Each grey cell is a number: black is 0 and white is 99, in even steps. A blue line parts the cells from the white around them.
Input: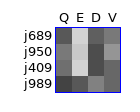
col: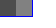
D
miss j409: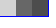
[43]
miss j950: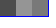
[78]
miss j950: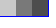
[58]
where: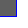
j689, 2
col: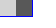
E
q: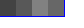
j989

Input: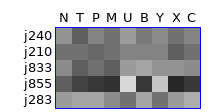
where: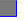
j240, 5
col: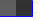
M
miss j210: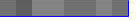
[40]

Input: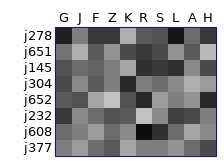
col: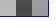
H
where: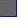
j145, 2
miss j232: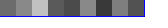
[25]
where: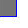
j651, 0

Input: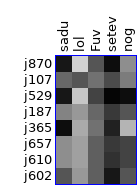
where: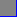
j187, 0
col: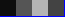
nog
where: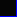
j529, 3
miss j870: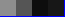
[81]
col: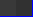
setev
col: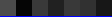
setev
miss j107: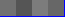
[29]

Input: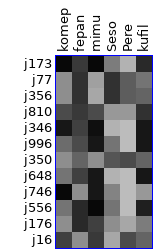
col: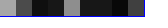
mimu
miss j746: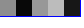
[51]
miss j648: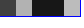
[45]
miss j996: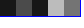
[42]
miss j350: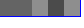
[33]
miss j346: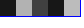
[6]
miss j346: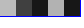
[6]

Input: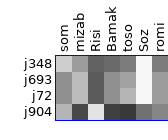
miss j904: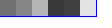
[28]
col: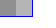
som

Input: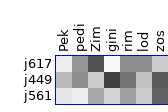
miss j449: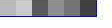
[75]
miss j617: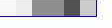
[58]
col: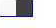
gini
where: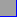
j561, 4
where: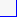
j617, 3
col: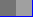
rim

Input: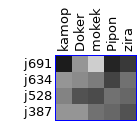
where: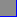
j634, 1
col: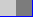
mokek
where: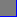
j634, 2
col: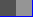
Doker
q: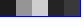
j691
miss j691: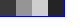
[11]

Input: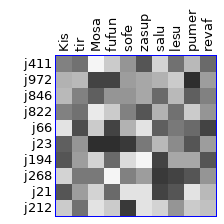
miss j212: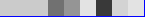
[75]
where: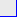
j822, 2
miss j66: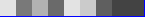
[30]
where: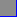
j23, 7
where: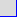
j194, 4

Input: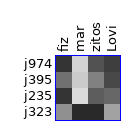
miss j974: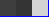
[32]
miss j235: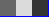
[36]
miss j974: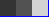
[24]
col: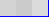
mar

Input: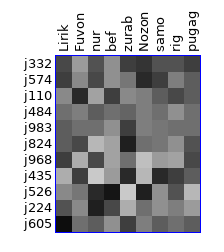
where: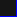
j526, 3
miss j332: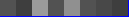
[20]
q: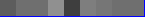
j983
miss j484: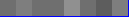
[39]

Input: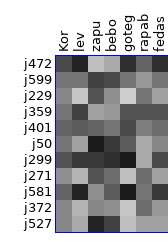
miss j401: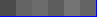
[49]
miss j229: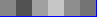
[80]

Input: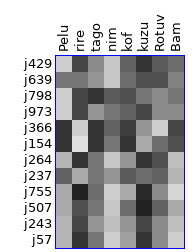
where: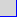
j755, 7
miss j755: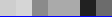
[16]
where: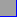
j57, 4
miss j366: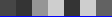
[24]
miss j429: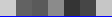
[42]
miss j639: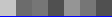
[50]

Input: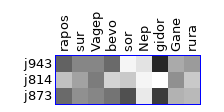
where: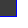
j873, 6
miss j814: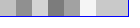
[99]
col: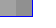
sur
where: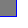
j814, 2
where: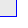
j873, 5
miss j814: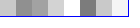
[75]

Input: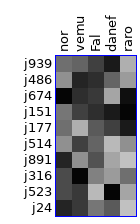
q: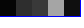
j674
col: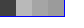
danef
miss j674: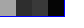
[6]
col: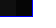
raro

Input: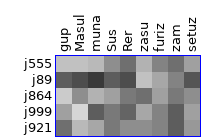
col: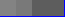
zam
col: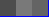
Rer
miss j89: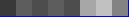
[33]
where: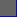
j999, 4
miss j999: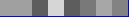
[39]
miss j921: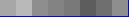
[59]

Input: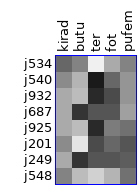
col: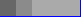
kirad
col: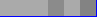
kirad
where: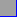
j687, 4
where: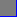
j925, 3
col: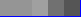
pufem
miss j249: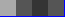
[36]

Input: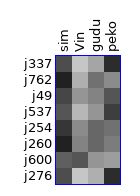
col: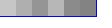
Vin
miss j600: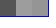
[37]
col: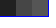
sim
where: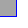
j337, 2
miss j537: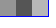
[24]

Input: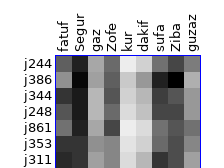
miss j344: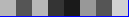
[24]
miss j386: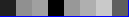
[3]
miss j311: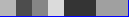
[16]
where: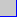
j386, 4

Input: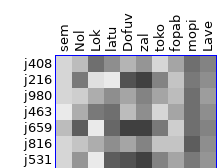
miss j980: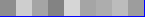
[43]
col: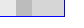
sem
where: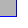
j408, 4
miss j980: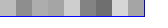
[61]
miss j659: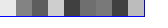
[40]
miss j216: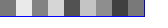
[87]

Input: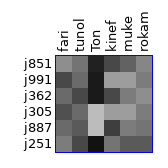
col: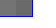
tunol
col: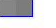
rokam
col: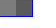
muke
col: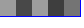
kinef
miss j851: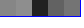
[28]
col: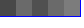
fari
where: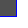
j305, 0

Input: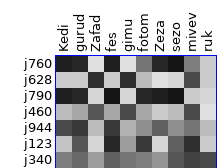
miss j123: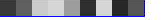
[76]
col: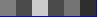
mivev
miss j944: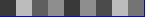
[69]
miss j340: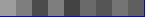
[58]
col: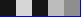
sezo
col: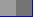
gimu

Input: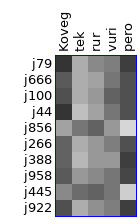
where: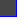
j958, 4
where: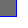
j445, 1
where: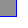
j922, 2
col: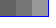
vuri
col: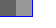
rur

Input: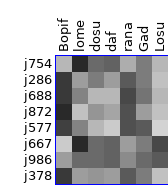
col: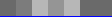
dosu
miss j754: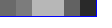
[67]
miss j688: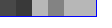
[45]
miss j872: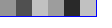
[64]

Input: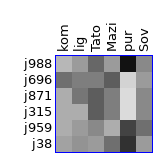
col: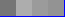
lig
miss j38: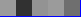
[63]
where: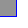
j38, 1
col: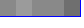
Sov
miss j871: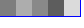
[46]

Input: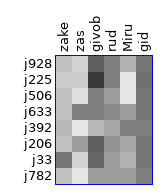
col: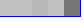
zake
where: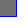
j225, 5
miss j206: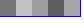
[57]
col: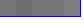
gid
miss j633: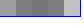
[53]
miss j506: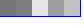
[86]

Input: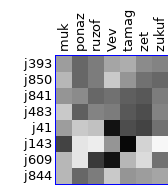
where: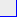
j143, 2
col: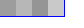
muk
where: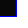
j143, 4
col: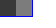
ruzof
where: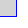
j143, 5
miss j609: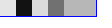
[22]

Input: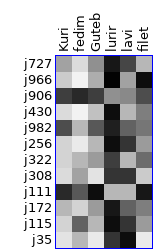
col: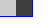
Kuri
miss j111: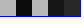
[34]
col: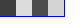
Kuri
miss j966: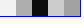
[1]
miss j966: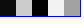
[67]

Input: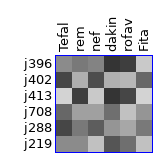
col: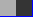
dakin
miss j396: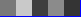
[51]
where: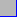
j402, 4
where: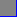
j396, 2

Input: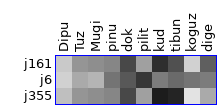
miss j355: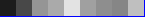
[14]
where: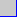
j161, 0

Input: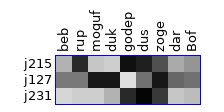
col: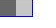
dar
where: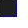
j215, 5
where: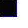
j231, 5
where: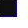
j215, 4
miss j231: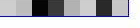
[83]

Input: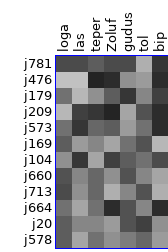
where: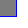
j578, 4
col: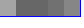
teper
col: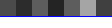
Zoluf

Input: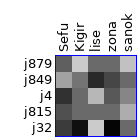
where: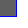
j879, 0
